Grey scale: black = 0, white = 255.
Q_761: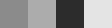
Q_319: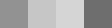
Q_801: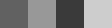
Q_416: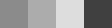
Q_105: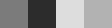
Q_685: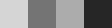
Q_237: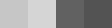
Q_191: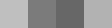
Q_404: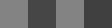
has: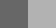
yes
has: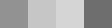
yes
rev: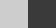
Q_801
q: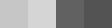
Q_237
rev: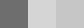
Q_319

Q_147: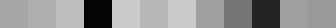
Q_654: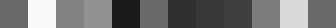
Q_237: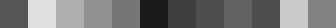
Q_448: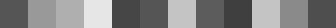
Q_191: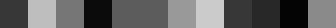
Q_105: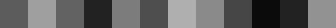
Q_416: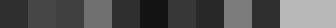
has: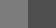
yes
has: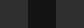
no
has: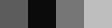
no
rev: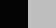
Q_147
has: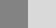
no
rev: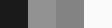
Q_654
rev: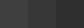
Q_654

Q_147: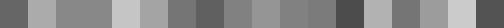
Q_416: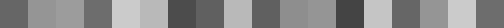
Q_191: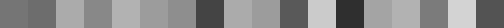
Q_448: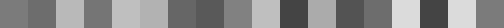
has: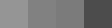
yes
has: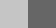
yes
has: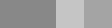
yes
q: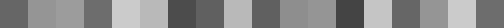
Q_416
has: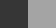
no

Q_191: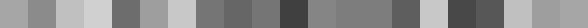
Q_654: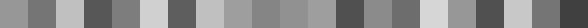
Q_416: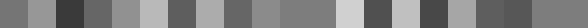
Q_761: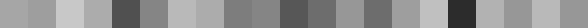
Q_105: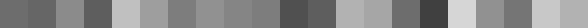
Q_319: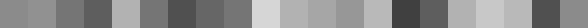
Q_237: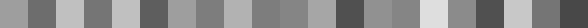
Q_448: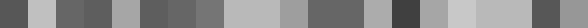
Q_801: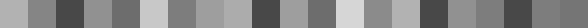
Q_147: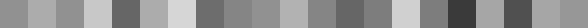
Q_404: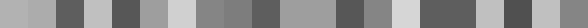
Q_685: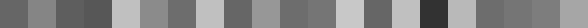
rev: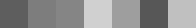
Q_404
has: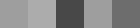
yes
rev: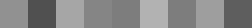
Q_237
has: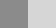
no
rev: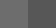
Q_761
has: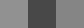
no
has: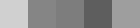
yes

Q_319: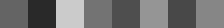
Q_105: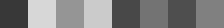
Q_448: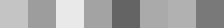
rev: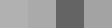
Q_448
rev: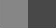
Q_319
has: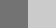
no
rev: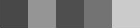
Q_319

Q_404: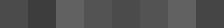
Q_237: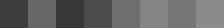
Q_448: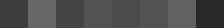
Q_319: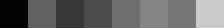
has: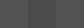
yes
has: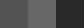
no
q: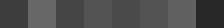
Q_448
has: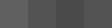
yes
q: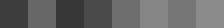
Q_237

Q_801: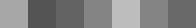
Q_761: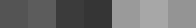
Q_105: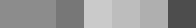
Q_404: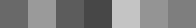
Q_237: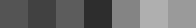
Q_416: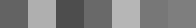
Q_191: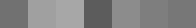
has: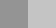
no
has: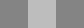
yes
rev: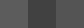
Q_237
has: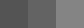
yes

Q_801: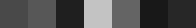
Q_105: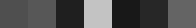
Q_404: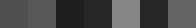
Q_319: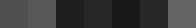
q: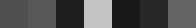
Q_105
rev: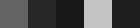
Q_105
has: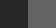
yes
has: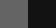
no

